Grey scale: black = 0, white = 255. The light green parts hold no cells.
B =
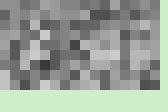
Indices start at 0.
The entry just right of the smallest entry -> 89
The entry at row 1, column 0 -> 101
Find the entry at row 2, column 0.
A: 122
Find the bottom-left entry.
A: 193
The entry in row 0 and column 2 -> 111
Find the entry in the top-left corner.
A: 143
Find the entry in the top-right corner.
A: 122
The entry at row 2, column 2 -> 101
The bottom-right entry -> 89
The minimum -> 57
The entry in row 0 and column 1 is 143
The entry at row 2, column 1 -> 143
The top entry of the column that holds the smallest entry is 162
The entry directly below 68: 111
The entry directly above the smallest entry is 172
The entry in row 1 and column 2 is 131

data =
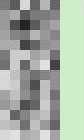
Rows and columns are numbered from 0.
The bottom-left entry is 215
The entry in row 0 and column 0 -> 123
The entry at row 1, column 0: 153
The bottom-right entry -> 163
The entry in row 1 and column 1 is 172
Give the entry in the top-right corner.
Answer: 101
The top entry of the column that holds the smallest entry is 215
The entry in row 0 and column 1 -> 91
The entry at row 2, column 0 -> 153
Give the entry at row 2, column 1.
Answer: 79

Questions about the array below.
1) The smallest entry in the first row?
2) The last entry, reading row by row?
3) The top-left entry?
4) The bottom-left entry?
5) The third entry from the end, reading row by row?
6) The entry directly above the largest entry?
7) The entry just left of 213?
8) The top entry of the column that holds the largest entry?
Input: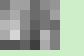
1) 107
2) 127
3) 118
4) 84
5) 62
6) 191
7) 170
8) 160
